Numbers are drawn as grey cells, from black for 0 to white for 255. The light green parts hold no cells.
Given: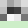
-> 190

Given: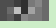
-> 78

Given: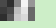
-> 59

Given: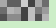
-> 109

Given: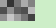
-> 79

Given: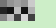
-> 34

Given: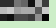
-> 187

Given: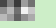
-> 144
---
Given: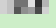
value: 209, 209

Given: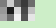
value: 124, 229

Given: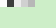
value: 251, 183

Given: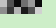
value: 193, 209

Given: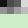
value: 19, 188

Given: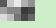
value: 88, 104

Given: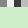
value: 133, 189
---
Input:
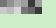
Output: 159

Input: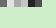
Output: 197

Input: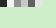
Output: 200

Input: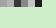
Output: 136

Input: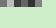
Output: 101

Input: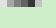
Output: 98

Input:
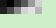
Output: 88

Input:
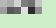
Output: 126

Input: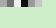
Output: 15
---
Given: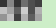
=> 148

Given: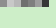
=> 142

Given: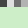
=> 68

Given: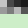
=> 154

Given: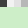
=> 62

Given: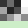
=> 97

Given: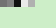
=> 114

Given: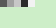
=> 88

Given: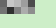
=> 115

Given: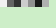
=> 241
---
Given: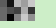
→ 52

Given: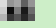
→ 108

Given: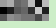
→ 31

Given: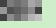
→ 66

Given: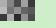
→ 88

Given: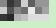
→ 164
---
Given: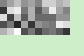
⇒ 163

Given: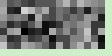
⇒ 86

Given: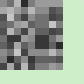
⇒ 113

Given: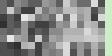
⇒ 79

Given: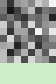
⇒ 52

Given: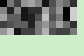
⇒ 120
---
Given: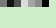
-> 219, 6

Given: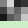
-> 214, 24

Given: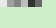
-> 233, 51

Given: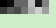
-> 205, 0

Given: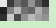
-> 228, 32

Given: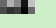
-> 192, 6

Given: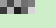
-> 214, 29
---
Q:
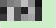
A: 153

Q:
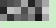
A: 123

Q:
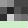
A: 207

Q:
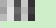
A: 92

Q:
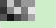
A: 72

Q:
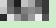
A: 154
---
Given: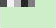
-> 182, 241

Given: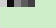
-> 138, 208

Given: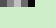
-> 193, 193

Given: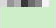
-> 56, 244

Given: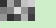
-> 221, 221

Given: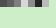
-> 215, 215

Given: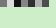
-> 133, 220

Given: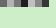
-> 30, 192

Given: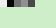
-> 113, 238
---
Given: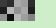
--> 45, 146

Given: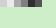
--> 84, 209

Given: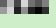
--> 127, 156

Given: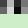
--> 117, 104

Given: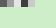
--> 202, 93

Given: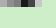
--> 200, 174

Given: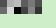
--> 80, 108
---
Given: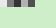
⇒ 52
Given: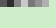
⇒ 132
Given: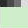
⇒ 111
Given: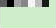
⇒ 163
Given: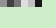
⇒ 118
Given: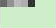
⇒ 188
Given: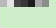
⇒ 69
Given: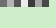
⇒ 84
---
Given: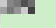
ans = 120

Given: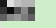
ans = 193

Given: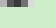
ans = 57

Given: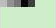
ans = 118

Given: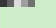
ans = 220

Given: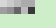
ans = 187

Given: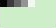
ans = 102

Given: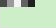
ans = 243
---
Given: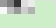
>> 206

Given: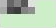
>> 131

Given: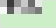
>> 150

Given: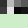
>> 7

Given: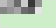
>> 95

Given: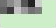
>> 113

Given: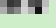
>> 18
